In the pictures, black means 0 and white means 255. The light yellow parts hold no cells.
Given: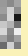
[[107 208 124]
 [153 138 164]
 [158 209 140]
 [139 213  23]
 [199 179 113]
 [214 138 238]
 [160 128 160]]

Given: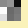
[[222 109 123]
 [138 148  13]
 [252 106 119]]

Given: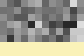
[[144  55 150 106 163 128  98 120  75 109 194 209]
 [146 105  85 135 161 174 101 142 128 102 217 141]
 [113 116 141  94 103 128 113 111 122 142  71 126]
 [143 114  88  88 161 139 101 125 108 156  96 160]
 [124 158 173 127  44 210 114  65  84  40  37 221]
 [126 111 155 138 181 147 172  97 161  81 201 201]]

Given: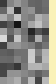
[[147 157 174 120 185  69 184]
 [ 59 133 154 131 102  99 110]
 [103 184  49 137 146  98 106]
 [173 135 199 135 123 177 158]
 [ 66  89  21 127 166 193 154]
 [163 106 139 112  37  83  60]
 [217  83 197 122  73 175  99]
 [ 65 147 150 135 125  95 116]
 [ 96  91 112 113 202 127 179]
 [105 103 128 113 204 108 184]
 [ 70  76  54 121 180 181 168]
 [ 70 146 147 136 123  97 116]]

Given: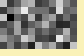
[[ 68 127  63 103  33 195 126 169  77  31 196]
 [197  58  97 164 179  60  77 125 207 129  85]
 [ 59 121 149 235 118 113 112  66 219  98 114]
 [197   1 104  73 183  54 130 161  63 111  67]
 [ 69  94 163  51  94 122 179 100  38  42  83]
 [123  78 161  86 143  78 109  77  90 176  76]
 [159 118  96 204 162  66  72  51 231 152  86]]

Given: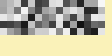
[[225 162 133  62 153 206 205 239 140 239  38 197  50  29 229]
 [168 186 211  62 201  62  76 220 226  80 133  37 168 166 247]
 [163 192 118 243 133  73 162 180  85 201 228 202  39  47 189]
 [232 209 240 193  31 199 122 149 233 162  68 191  81 235 230]
 [ 58  64  85  27 194  98 130  65 225  42 161  17  55 107  98]]
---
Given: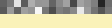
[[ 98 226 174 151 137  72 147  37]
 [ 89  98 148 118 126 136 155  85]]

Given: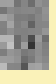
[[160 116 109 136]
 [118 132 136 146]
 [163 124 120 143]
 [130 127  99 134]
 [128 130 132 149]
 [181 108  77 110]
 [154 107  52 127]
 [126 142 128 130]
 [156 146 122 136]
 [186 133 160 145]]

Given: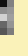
[[ 17]
 [142]
 [209]
 [103]
 [ 86]]

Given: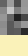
[[100  77]
 [137 127]
 [151  33]
 [141 121]
 [147  92]]

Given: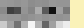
[[153 147 141 143 149]
 [138  76 134  90 159]
 [152 149 147 146 146]
 [202 114 245 101 218]]

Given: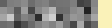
[[ 98 129 109 129 115 126  75]
 [148  91  72 153 110 137  35]
 [165  98 119 180  50 151 113]
 [108  52 106 145 155  71  71]]

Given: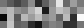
[[116  68 140  95 229 157]
 [163 144 176  27 193 110]
 [  9  87 157 138  98  45]
 [112  98  43 103 121  50]]
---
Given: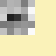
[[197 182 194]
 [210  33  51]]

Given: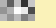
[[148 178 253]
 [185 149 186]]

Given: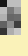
[[190 120 160]
 [176 103 107]]

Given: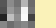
[[ 80 153 129]
 [ 34 191 143]]

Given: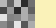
[[ 71 152  41]
 [227 130 135]]

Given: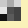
[[229  79  66]
 [ 17  91  66]]

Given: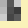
[[186  78  59]
 [204  70  91]]
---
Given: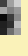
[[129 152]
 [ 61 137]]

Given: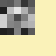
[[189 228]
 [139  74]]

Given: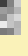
[[147 181]
 [194 215]]

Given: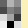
[[128 108]
 [165  58]]

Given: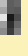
[[92 88]
 [26 75]]

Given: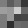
[[152 205]
 [152  67]]

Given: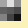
[[89 73]
 [67 17]]
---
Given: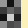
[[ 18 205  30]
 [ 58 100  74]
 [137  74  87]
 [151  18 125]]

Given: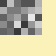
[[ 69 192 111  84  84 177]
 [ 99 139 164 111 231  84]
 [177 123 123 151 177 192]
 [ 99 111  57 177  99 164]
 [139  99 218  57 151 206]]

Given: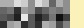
[[175 175 220 205 143 220 191 102 175 143]
 [ 47 159 175  47  90  47 175 159  75 129]
 [102 117  47 159 143  75 102 129 117 143]
 [ 90  75  32 233  90  32  63 117  17  63]]

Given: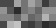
[[ 72 179 194  72  60  86  44  60]
 [131 131 102 147 102 116 179 131]
 [147  86  44 116 131 102 147 147]
 [ 72  72 163 116 163 131  60 102]]

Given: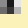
[[107  54 181]
 [138  26 230]]

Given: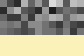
[[ 43 139 178  88  72  43 153  29  88 114 100  72]
 [126 114 126  72 139 139 114  88  58 114  72  58]
 [114 100  88  72  88 139 114 114  88 126  58 114]
 [126  72  43 178 100 153  88 219 190  88 190 178]
 [100  58  58 126  58 153 139 178 165 100 153 165]]

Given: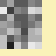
[[148 192 162  75 176 192]
 [105 176  89  89 134 105]
 [118 162  89  89 134 118]
 [162 148 105  89 118 148]
 [192  89 134 105 176 176]
 [233  63 134 118 218 204]
 [192  32 204 134 233 218]]
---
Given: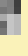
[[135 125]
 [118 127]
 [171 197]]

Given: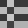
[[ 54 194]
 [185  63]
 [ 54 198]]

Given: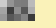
[[204 148]
 [164  62]
 [152  88]]

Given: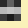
[[ 41  97]
 [185 195]
 [ 60  29]]

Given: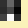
[[ 48 102]
 [ 43  70]
 [ 66 248]]

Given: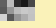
[[ 96 188]
 [ 89 151]
 [211  88]]
